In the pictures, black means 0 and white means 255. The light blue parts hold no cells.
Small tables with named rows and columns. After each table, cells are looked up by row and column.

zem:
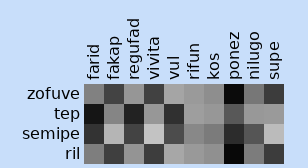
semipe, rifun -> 136
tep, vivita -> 151
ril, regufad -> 148
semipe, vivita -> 195
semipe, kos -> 123
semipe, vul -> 76
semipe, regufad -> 67
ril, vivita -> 61
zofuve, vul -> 165
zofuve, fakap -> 67
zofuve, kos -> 142
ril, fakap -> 63
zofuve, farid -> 129
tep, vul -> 48
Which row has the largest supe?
semipe

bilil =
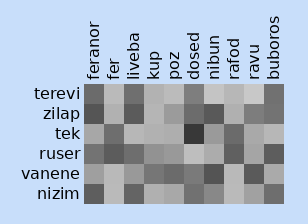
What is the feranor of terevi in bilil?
107
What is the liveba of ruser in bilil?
110
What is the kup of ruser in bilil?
146
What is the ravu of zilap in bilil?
125
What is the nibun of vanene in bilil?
84
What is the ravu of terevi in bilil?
200
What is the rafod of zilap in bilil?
176
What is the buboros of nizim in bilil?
110
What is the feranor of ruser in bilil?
115
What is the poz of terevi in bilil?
187
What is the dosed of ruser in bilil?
190
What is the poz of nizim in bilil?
168
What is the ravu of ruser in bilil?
165
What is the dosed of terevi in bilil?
126

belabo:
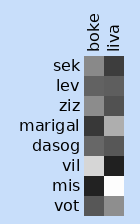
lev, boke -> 98
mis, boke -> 34
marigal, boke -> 56
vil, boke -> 214
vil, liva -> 32
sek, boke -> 137
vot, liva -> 142
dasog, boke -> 103
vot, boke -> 87
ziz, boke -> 140
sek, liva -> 61
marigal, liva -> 174
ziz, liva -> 81
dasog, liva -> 87
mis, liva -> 253
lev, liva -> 94
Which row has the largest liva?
mis

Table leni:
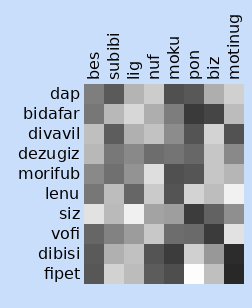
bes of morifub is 137
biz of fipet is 191
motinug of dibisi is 44
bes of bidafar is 119
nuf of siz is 163
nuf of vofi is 200
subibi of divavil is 93
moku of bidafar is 125

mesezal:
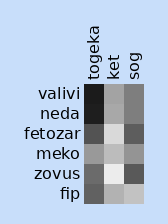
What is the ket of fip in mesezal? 178
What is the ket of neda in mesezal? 168
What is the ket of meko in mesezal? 188
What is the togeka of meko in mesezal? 153
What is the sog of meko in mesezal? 148
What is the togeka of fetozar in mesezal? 83
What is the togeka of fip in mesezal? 97
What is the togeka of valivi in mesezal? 27
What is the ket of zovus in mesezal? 236
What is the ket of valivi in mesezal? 163
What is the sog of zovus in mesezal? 89
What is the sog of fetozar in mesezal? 93
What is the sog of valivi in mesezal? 126
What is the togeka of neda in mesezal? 30

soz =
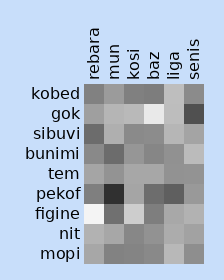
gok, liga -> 189
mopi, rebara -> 167
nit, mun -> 167
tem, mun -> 147
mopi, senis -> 142
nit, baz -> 146
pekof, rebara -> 127
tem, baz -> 167
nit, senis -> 162
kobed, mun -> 155
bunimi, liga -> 145
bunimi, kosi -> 150
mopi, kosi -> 132

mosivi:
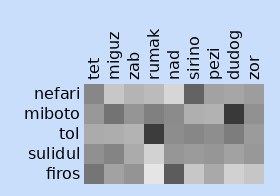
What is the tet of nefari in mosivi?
135
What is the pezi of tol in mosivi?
142
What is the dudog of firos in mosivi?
209
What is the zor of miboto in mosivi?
145
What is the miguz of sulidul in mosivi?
132
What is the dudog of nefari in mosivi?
166
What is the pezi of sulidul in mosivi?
150
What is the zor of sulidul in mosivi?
152
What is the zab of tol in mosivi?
179
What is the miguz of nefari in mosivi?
199
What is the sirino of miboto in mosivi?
175
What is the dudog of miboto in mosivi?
57
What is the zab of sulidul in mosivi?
171
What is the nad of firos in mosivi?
92

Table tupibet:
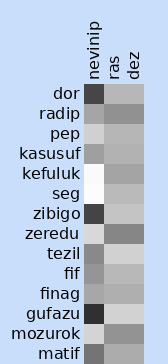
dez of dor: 183
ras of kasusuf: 178
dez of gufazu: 210
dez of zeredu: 134
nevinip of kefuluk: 250
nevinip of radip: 165
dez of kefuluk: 164
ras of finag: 175
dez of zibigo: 196
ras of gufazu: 210
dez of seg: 186
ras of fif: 184
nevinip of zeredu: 216
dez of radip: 145
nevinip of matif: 116
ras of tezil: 209
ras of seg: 186
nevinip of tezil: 137
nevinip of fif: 149
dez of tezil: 209

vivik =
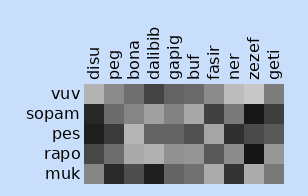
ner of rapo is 140
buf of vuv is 105
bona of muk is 78
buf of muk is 113
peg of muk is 41
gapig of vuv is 99
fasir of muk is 171
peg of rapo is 109
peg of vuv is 139
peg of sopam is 107
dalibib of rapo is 177
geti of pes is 89
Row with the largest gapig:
rapo

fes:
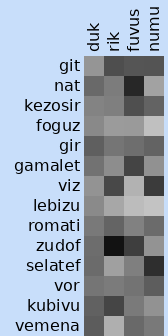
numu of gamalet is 145
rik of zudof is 18
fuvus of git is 85
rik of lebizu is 167
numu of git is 84
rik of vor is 123
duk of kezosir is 131
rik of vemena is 175

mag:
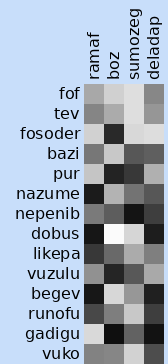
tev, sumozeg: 222
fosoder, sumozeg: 216
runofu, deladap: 62
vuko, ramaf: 130
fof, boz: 208
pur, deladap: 176
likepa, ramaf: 56
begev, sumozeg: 151
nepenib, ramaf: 122
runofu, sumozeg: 200
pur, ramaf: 197

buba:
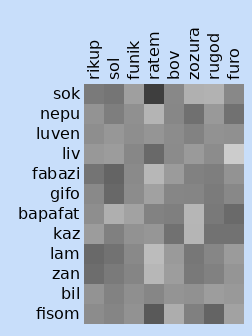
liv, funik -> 135
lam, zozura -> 119
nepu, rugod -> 153
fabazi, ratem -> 183
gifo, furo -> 136
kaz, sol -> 128
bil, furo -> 153
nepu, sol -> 126
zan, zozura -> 121
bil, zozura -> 145
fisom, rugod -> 100
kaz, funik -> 146
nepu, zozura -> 112

